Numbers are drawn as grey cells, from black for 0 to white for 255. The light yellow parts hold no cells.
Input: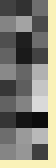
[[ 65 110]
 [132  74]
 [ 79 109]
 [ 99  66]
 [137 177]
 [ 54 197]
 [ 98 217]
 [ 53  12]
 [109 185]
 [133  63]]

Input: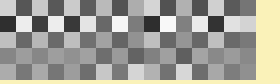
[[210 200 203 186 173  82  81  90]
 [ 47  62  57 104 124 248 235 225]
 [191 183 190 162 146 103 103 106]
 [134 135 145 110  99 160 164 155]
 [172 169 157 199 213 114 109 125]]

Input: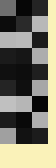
[[111  36]
 [ 12 184]
 [183  27]
 [ 27 173]
 [ 16  31]
 [ 36 167]
 [192   6]
 [ 27 175]
 [160  28]]

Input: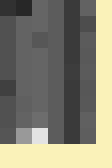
[[ 49 101  58]
 [ 81 101  58]
 [ 81  87  58]
 [ 81 101  58]
 [ 81 101  61]
 [ 64 101  58]
 [ 81 101  58]
 [ 81 109  58]
 [ 85 227  58]]

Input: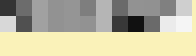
[[ 52 161 149 181 146 128]
 [216 161 149 181  17 235]]

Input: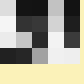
[[221  19  19]
 [245  56  30]
 [235  42  59]
 [ 33 162 238]]
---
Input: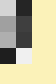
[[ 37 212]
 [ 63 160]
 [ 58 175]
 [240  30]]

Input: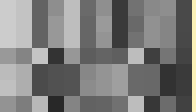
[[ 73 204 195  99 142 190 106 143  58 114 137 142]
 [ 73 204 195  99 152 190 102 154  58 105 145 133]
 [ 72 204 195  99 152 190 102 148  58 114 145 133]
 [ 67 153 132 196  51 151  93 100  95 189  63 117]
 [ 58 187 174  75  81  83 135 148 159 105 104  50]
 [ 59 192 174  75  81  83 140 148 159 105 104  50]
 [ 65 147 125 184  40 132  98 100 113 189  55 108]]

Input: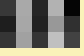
[[  5  56 169  37 178]
 [ 48  30 167  33 152]
 [ 66  53 161  53 192]]

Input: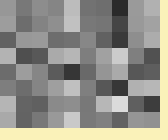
[[177 151 120 141 133 188 114 110  42 154]
 [162 157 109 131 143 193 120 117  69 153]
 [172  98 152 154 109 113 135  97  58 142]
 [ 81 179  79  88 170 182 126 161 203 127]
 [ 94 108 157 134  91  54 105 149 170  87]
 [183 126 109 133 159 192 127  87  55 177]
 [ 61 181 100  96 138 142 120 183 219  95]
 [145 169  99 120 153 201 121 128  98 149]]

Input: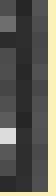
[[ 85  79  39]
 [ 79 111  47]
 [ 73  45  46]
 [ 75  77  45]
 [ 82  78  41]
 [ 73  70  45]
 [ 80  81  44]
 [ 85  92  39]
 [ 82 220  48]
 [ 74  88  46]
 [ 78  76  47]
 [ 81  42  48]]

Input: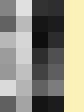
[[ 47 131 224  50]
 [ 28  98 185  23]
 [ 45 183 214  14]
 [ 81 155 209  46]
 [ 94 150 192  66]
 [124 217 179  98]
 [ 29  97 164  20]]
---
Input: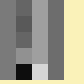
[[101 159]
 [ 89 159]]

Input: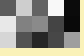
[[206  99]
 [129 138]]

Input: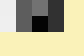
[[ 93 114]
 [ 93   4]]

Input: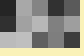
[[168 132]
 [161 183]]

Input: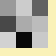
[[204  97]
 [171 188]]

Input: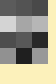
[[ 83  72]
 [166 182]]
